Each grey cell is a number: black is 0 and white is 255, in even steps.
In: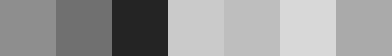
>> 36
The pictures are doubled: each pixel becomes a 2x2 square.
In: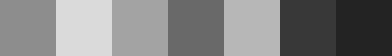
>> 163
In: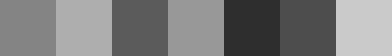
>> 91
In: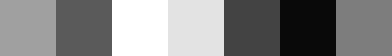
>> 255
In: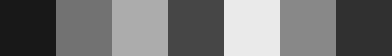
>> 172
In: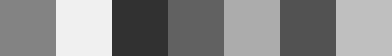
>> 49
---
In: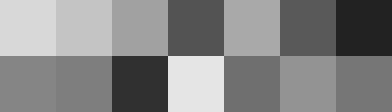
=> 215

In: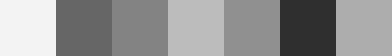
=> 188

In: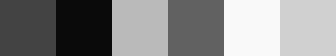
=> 208

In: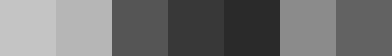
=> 182

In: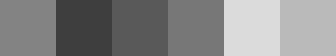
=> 186

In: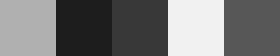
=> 176

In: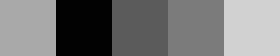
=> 169

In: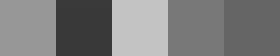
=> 151
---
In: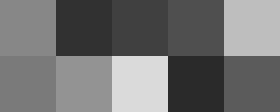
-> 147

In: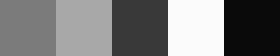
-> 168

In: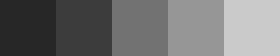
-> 60

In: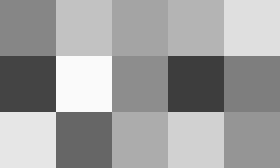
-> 102

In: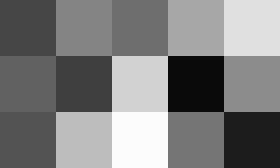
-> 189

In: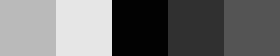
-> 230

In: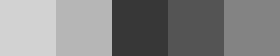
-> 182
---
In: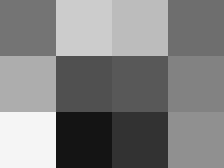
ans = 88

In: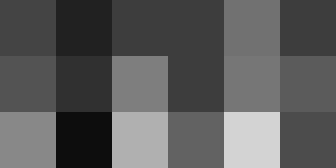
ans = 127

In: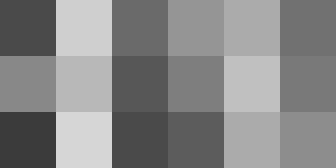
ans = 86

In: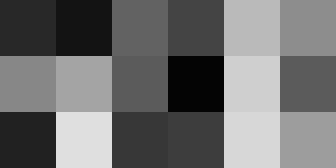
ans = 91

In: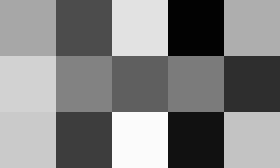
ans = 95

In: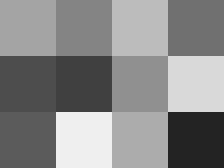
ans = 144

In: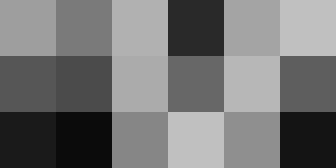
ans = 171

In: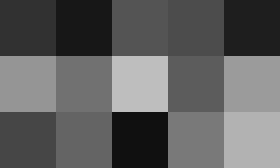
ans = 190

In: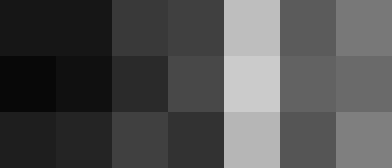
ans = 42
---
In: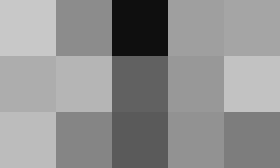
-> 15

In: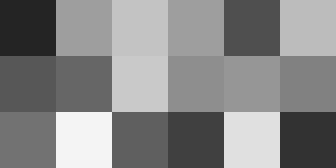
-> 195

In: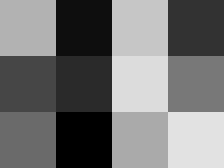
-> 198

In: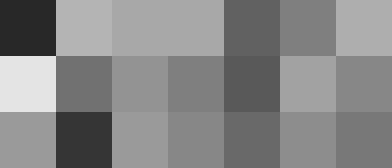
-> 168

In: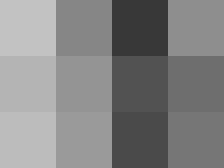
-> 56

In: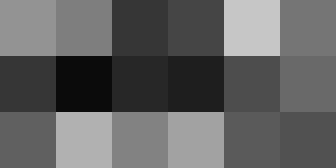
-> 54

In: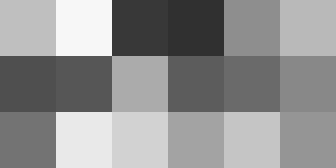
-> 56

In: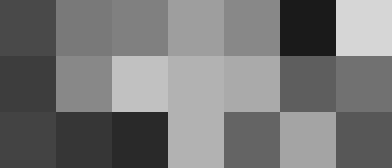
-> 128

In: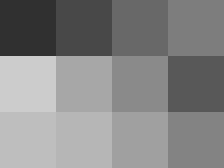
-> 104
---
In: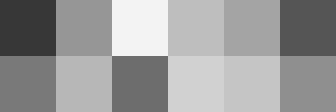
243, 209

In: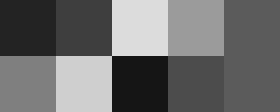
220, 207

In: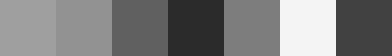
244, 159

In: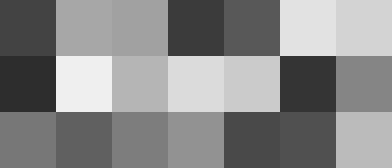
239, 226

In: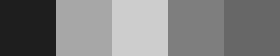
205, 167

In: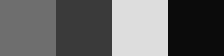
221, 110

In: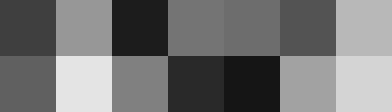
227, 212

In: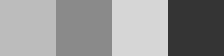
214, 188

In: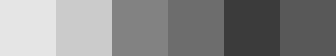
229, 203
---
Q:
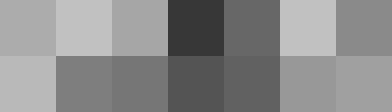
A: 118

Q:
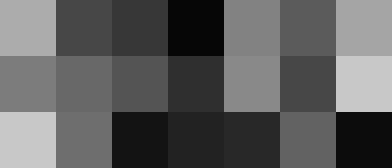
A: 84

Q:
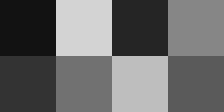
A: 190

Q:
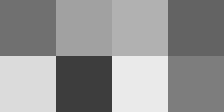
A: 233

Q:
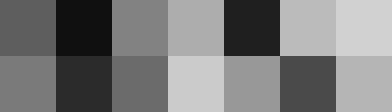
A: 107

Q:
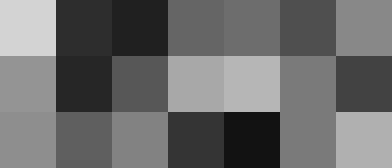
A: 87

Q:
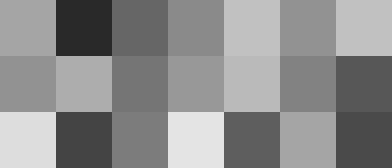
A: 117
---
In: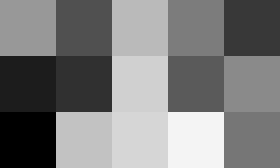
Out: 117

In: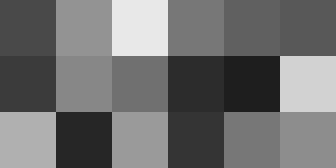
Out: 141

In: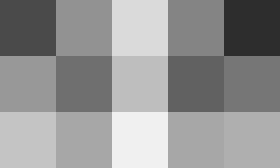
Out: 175

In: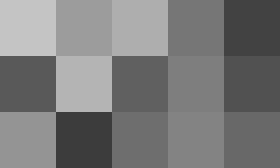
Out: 103

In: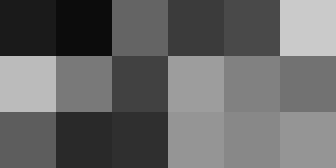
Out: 149

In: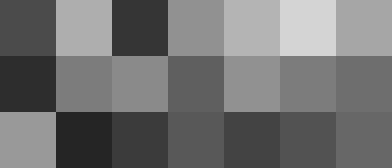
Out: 103

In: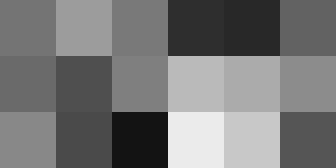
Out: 85
